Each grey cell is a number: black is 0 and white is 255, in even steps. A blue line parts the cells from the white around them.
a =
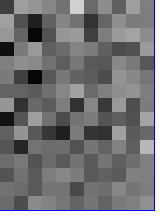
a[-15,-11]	62
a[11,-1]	128
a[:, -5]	[106, 51, 64, 124, 89, 92, 107, 134, 124, 53, 117, 90, 89, 114, 117]
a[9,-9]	88
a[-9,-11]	99
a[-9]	[99, 99, 91, 112, 135, 161, 107, 127, 142, 147, 126]
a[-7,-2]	81
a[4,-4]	88
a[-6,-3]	160
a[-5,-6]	82
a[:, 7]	[141, 101, 125, 96, 88, 77, 127, 57, 84, 49, 99, 117, 97, 110, 99]
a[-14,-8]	98
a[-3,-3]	91
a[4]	[127, 142, 137, 113, 94, 119, 89, 88, 136, 121, 87]
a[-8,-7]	125
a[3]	[15, 122, 153, 96, 107, 132, 124, 96, 76, 81, 154]
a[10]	[85, 38, 115, 108, 110, 82, 117, 99, 131, 95, 183]
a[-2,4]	116
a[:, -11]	[62, 160, 151, 15, 127, 122, 99, 150, 19, 97, 85, 108, 84, 114, 107]
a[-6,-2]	91
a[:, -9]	[149, 32, 7, 153, 137, 6, 91, 105, 158, 88, 115, 83, 90, 89, 138]
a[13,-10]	108
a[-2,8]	134
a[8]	[19, 85, 158, 113, 75, 115, 124, 84, 94, 81, 164]
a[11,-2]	110
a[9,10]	105
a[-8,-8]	92
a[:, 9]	[159, 123, 163, 81, 121, 136, 147, 78, 81, 91, 95, 110, 128, 117, 128]
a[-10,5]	98
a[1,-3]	143

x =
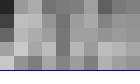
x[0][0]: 38
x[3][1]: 201
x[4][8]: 159
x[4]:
[199, 148, 125, 165, 132, 156, 127, 177, 159, 149]
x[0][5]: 127
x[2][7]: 147
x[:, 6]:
[159, 169, 159, 155, 127]
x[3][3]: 188
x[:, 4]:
[123, 115, 119, 118, 132]
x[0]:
[38, 154, 171, 115, 123, 127, 159, 95, 121, 128]
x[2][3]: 157
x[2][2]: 172
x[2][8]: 155

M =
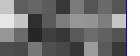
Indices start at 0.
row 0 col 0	198
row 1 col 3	90
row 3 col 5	53
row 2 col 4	54
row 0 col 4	55
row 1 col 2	47
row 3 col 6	155
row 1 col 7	126
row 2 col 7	97
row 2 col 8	84

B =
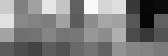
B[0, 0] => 203
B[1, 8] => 161
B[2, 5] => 119
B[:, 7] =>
[213, 166, 141, 99]
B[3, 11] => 123
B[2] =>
[163, 112, 115, 133, 117, 119, 151, 141, 176, 75, 55, 83]
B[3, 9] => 134
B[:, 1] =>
[128, 135, 112, 77]
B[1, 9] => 87
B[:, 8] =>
[222, 161, 176, 147]
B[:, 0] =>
[203, 225, 163, 92]
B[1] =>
[225, 135, 130, 126, 161, 92, 141, 166, 161, 87, 5, 95]
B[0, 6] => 249

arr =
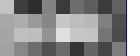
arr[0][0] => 195
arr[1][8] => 79
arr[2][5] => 199
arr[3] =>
[162, 136, 109, 81, 107, 51, 101, 69, 125]
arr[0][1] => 63
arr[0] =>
[195, 63, 45, 131, 59, 109, 93, 59, 98]
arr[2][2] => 190
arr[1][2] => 153
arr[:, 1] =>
[63, 173, 191, 136]

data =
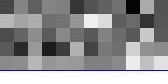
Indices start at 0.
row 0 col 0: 70
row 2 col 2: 141
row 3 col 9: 208
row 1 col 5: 149
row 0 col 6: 83
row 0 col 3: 132
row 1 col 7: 220
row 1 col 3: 110
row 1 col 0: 183
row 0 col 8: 113
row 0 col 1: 133
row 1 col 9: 106
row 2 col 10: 201
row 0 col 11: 83
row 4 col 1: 141
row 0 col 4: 128

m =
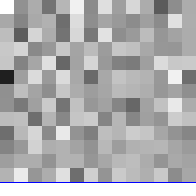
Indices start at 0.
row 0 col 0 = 255
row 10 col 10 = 180
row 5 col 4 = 219
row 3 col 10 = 168
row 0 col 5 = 241
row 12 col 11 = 201
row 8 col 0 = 188
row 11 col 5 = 178
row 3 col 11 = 151
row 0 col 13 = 172
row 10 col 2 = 210
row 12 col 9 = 187
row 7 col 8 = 133
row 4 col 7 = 153
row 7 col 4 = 116
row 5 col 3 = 154
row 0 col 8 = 159
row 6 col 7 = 166
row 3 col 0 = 200
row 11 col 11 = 148
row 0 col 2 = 172
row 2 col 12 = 163
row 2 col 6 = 120
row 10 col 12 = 166
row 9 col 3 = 138
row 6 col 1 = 190
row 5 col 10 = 179
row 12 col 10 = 175
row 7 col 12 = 233
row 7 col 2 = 160
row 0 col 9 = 215
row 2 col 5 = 215
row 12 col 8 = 202
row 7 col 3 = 202
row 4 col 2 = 166
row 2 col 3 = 172
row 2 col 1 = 93
